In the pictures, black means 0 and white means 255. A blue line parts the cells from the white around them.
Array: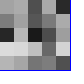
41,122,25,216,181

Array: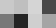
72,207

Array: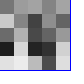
164,142,73,215,225

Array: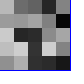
131,128,43,206,144

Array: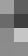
94,106

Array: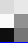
232,250

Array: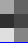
99,48

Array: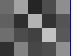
142,51,65,130

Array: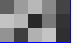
67,121,177
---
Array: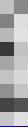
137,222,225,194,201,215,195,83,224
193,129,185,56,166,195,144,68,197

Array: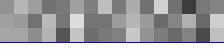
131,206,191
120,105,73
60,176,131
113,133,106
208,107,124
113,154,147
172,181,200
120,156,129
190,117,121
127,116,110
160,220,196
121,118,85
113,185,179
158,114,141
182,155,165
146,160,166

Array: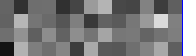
95,128,126,95
61,219,115,168
130,154,100,131
69,119,121,111
72,90,119,87
180,98,165,89
155,57,116,169
69,127,142,60
48,85,98,133
111,106,141,111
110,117,95,126
49,182,146,178
100,98,111,19

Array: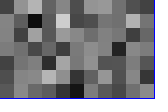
66,116,103,124,85,54,139
80,178,63,136,125,135,112
113,112,119,35,84,81,72
152,117,129,130,83,150,89
148,78,110,141,145,97,125
77,71,136,122,120,52,20
134,206,154,62,165,143,52
99,90,88,103,46,181,92
180,13,161,72,127,137,105
147,93,65,112,116,133,137
67,132,131,124,66,78,88

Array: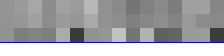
134,137,60
160,140,155
160,153,153
125,131,100
137,141,96
129,135,177
117,128,117
138,141,193
145,145,149
183,169,146
155,150,59
161,154,171
140,141,127
167,160,131
154,150,126
148,147,146

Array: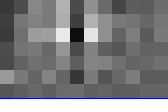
109,118,121,100,112,93,101
92,103,91,98,104,92,101
93,116,126,111,100,125,95
69,120,100,86,112,104,93
106,144,143,95,129,85,100
144,177,228,130,132,123,96
75,63,14,74,94,55,109
177,173,234,150,131,101,107
123,122,158,104,108,131,95
135,129,156,121,112,101,104
77,118,112,116,98,121,95
56,63,59,77,75,153,86

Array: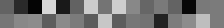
123,123
121,190
7,140
99,124
122,34
102,114
136,119
206,93
116,199
204,92
98,123
25,138
215,93
4,140
42,136
99,118

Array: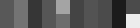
75,236
27,27
75,75
83,83
68,68
164,108
86,86
54,54
115,115
88,88
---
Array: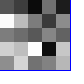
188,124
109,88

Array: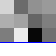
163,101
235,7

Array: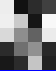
202,22
142,98

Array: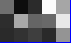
169,101
50,62

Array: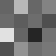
93,109
101,37

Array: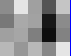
169,162
166,127
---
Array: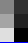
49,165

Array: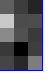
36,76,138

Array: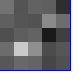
46,138,99,202,87

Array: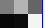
101,12

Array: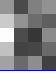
146,109,76,193

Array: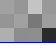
153,120,141

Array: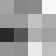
247,194,86,148

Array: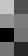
81,146

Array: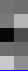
110,122
